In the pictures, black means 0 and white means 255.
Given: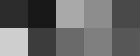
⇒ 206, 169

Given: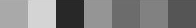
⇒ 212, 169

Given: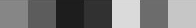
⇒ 218, 198

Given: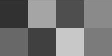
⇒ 200, 165

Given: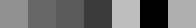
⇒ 190, 175

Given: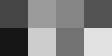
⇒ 225, 204

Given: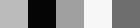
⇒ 247, 187

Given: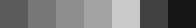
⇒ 201, 163

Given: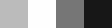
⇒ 254, 187

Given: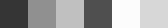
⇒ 252, 215
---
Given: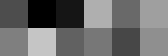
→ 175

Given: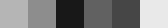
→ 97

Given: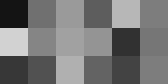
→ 93

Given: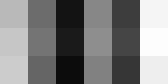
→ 135

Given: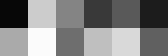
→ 57

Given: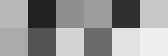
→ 157

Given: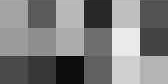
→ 40

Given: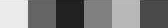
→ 128
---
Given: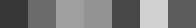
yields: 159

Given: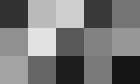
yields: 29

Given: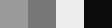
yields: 236

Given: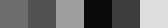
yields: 158

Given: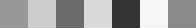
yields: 107

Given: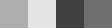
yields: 64

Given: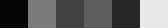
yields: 66
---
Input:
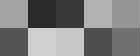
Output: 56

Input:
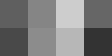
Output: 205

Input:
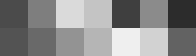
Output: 218

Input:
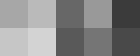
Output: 103

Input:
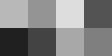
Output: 221

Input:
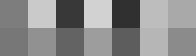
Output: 56

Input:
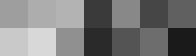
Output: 179

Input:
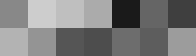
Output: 191

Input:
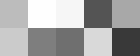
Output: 246

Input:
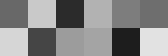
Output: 43
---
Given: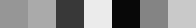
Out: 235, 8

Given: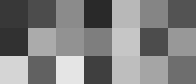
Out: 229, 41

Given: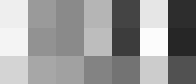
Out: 252, 38

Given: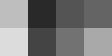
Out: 220, 41

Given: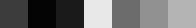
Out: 232, 4

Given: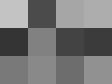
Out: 195, 52

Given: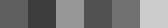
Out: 203, 60
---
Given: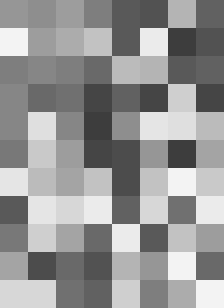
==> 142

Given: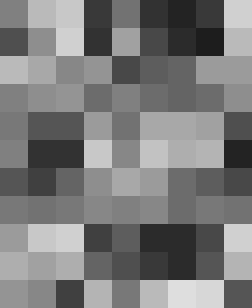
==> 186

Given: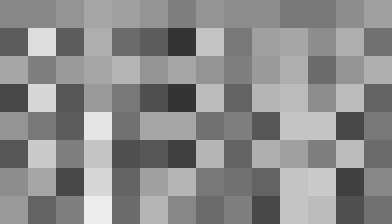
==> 135

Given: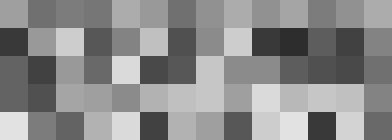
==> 112

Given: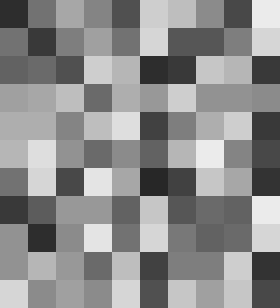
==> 114

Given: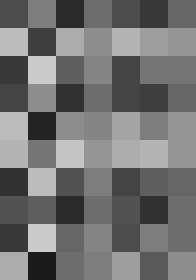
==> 125
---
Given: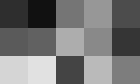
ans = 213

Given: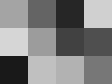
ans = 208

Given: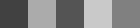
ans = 171

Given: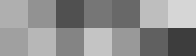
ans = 196

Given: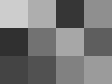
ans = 174

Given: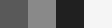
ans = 137

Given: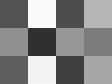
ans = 242
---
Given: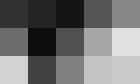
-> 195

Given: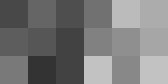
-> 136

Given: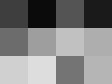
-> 116

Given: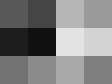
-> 168

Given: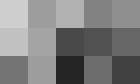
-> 108

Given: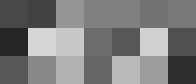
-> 157

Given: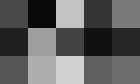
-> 94

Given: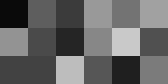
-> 31

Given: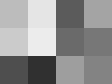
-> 158

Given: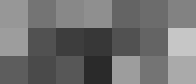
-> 116
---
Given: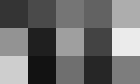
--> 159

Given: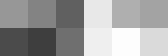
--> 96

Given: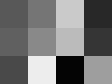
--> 187

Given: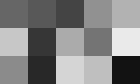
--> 171

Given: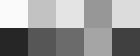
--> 228

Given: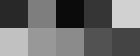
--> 11
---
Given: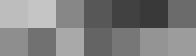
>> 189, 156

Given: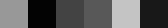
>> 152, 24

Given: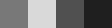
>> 120, 31

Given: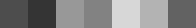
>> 77, 98

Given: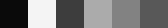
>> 10, 88

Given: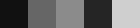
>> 17, 207

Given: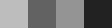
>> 189, 34

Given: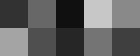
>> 50, 63

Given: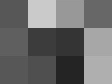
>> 87, 175

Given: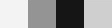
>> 243, 207
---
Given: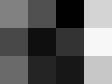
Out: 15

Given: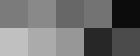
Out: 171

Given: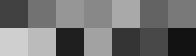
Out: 187

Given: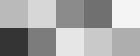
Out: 124

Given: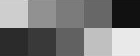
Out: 57

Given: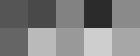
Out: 186

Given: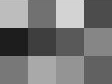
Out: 62

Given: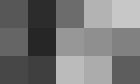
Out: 38
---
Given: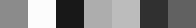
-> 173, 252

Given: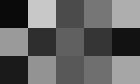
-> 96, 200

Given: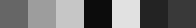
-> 12, 225

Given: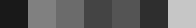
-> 68, 198

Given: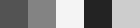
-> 244, 244

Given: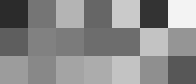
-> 109, 243

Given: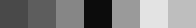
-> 12, 227
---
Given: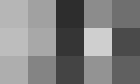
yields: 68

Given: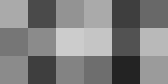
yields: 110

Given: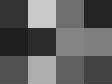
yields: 174

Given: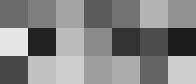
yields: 172

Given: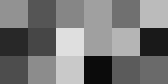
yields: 11

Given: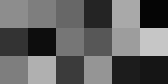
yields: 149

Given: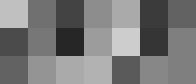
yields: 90
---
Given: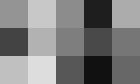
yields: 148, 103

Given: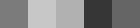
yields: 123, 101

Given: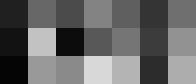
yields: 32, 173

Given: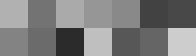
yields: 177, 205

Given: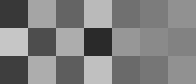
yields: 56, 145

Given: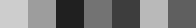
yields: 205, 95

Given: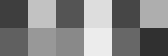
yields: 62, 48

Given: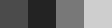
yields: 75, 206

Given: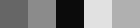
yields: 102, 176
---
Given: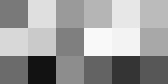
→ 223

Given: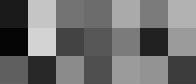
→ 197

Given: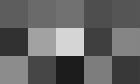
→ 106

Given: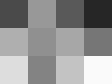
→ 152

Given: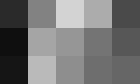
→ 130

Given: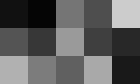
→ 5

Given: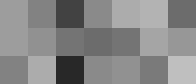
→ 130

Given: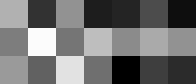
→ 50

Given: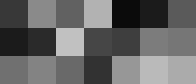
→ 138

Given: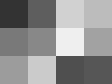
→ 94
